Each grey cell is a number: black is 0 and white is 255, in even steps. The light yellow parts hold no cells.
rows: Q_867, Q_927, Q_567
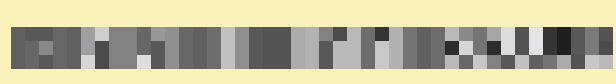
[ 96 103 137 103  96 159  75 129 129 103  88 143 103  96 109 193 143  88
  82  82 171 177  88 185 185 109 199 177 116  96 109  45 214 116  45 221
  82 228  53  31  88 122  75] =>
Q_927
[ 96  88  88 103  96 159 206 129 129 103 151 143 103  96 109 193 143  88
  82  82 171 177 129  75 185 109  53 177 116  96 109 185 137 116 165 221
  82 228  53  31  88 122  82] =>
Q_867
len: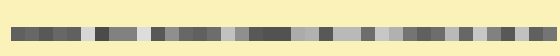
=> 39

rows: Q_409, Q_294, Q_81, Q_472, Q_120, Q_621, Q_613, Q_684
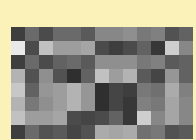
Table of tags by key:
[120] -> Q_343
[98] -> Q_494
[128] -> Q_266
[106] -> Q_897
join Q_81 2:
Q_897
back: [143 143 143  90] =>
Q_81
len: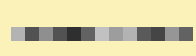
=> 13
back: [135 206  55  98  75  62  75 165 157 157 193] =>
Q_294
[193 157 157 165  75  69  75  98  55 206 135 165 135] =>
Q_613

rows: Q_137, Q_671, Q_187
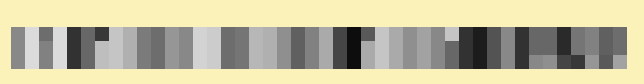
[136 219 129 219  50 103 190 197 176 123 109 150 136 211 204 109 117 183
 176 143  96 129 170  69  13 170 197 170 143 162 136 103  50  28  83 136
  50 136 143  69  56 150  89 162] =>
Q_187
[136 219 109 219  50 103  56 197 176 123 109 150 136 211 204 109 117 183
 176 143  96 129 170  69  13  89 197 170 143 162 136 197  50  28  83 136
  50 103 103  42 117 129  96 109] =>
Q_137
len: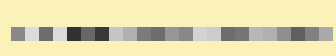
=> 23

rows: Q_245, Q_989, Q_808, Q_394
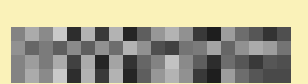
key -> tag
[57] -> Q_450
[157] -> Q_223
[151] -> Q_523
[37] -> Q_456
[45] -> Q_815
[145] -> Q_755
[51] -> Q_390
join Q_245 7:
Q_450
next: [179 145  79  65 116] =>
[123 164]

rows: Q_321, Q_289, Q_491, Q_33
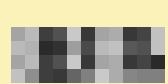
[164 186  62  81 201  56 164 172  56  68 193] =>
Q_321
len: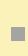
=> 1
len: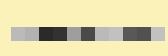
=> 11

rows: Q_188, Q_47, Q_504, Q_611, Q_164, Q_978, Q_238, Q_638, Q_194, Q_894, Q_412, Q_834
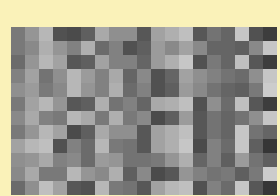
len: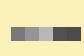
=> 5
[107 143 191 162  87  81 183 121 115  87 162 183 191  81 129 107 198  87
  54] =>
Q_834
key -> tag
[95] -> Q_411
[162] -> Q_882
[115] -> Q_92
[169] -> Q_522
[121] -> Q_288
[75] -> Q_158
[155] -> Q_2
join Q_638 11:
Q_882
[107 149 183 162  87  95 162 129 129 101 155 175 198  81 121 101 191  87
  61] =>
Q_504
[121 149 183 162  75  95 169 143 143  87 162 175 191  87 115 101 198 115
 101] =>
Q_638
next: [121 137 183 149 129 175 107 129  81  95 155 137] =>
[115 101]
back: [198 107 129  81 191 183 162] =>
Q_834

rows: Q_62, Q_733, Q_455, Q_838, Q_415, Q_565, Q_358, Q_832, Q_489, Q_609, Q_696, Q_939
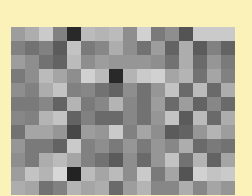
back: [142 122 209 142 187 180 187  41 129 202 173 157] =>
Q_62
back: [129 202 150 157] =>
Q_832
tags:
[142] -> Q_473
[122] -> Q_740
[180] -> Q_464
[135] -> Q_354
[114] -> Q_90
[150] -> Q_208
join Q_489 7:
Q_473
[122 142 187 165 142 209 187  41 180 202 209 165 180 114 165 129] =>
Q_838
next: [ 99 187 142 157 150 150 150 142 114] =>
[173 106]
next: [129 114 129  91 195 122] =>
[135 173]

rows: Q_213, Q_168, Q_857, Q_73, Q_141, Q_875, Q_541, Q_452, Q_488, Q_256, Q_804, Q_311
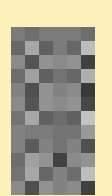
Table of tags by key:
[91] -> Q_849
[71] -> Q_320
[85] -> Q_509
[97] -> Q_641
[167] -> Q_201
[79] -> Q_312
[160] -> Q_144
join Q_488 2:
Q_849
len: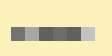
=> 6
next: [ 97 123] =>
[103 189]
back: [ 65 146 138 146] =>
Q_857

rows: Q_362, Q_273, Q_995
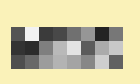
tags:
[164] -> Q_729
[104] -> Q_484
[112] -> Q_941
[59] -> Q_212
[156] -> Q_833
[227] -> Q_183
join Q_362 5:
Q_941
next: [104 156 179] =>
[164 135]
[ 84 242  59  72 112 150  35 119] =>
Q_362
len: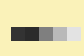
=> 5

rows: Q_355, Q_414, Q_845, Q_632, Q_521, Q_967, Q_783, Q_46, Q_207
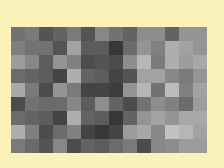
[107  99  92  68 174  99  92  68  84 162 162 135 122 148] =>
Q_632
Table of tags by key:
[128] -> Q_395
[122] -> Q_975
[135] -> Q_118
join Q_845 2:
Q_118

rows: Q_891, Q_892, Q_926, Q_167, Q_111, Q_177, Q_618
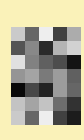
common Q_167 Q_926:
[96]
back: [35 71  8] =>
Q_111
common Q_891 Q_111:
[102]
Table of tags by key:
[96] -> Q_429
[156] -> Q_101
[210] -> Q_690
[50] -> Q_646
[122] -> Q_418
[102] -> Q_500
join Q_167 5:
Q_429
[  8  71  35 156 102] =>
Q_111

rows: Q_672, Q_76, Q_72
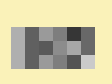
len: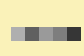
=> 5
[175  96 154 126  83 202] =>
Q_72

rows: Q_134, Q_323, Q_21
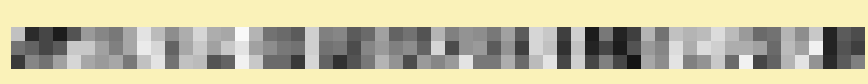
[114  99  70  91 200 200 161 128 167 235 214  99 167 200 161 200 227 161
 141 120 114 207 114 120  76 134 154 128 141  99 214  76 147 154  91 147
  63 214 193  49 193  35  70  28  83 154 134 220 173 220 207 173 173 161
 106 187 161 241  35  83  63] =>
Q_323
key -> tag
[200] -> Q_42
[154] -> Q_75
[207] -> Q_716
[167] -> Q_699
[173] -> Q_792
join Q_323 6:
Q_42
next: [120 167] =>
[227 187]
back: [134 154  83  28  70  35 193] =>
Q_323

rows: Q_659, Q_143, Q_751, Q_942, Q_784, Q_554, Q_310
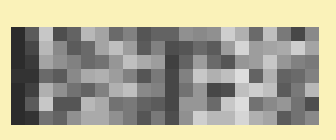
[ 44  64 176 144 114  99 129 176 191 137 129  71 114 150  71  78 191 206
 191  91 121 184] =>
Q_784
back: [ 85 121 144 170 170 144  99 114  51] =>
Q_310

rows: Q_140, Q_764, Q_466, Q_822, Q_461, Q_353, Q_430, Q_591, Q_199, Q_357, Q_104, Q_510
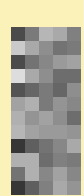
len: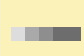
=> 5
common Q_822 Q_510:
[169]
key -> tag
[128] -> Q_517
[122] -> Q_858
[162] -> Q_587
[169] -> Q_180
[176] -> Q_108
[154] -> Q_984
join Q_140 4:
Q_180
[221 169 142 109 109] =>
Q_822
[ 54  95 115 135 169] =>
Q_199

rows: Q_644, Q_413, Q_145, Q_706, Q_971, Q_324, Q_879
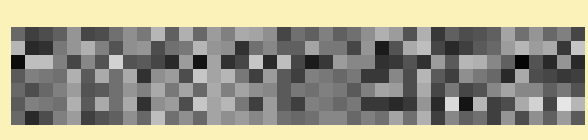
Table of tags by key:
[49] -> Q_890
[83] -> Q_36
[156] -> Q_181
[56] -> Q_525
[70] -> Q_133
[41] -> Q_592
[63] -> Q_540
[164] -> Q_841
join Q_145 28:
Q_525
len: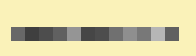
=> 12
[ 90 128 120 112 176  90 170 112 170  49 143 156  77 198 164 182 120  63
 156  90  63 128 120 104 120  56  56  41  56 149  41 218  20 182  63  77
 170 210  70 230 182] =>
Q_324

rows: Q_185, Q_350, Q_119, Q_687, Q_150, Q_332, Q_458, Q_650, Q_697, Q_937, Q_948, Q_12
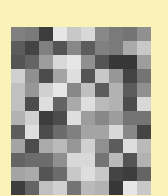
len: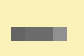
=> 4
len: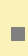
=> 1
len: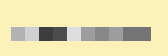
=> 10
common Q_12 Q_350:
[200]
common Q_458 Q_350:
[136]
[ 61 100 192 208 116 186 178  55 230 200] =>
Q_12

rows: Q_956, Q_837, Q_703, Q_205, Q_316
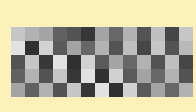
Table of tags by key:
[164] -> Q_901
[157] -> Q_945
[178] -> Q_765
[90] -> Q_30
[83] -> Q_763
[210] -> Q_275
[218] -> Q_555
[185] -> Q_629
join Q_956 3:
Q_901
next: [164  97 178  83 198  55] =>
[226  48]

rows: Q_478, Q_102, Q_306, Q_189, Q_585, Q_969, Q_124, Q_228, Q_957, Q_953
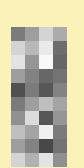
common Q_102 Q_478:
[212]
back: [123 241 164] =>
Q_228
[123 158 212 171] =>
Q_478
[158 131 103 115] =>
Q_189
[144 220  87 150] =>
Q_124

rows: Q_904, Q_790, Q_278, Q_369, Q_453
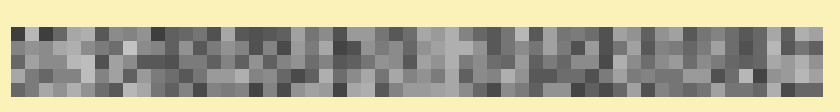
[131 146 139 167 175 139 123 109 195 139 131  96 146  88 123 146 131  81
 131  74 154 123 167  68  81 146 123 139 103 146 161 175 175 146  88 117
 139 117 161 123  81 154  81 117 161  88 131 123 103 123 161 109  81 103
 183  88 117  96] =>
Q_790
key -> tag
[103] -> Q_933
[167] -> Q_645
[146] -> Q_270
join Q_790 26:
Q_270
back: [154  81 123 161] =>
Q_790
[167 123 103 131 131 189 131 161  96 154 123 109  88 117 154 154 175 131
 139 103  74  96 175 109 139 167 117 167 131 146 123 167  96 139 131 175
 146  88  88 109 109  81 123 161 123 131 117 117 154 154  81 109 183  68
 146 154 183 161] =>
Q_369
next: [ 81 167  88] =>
[81 88]

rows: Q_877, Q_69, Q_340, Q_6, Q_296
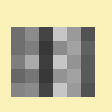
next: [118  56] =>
[147 162]
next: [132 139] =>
[ 68 198]
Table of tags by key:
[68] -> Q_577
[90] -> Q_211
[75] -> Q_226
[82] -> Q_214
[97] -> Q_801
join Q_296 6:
Q_214

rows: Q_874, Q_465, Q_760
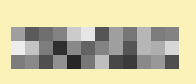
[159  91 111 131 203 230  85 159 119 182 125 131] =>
Q_874
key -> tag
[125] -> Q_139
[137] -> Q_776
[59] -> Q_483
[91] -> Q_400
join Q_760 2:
Q_776
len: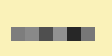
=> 6
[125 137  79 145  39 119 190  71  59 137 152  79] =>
Q_760
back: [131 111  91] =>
Q_874

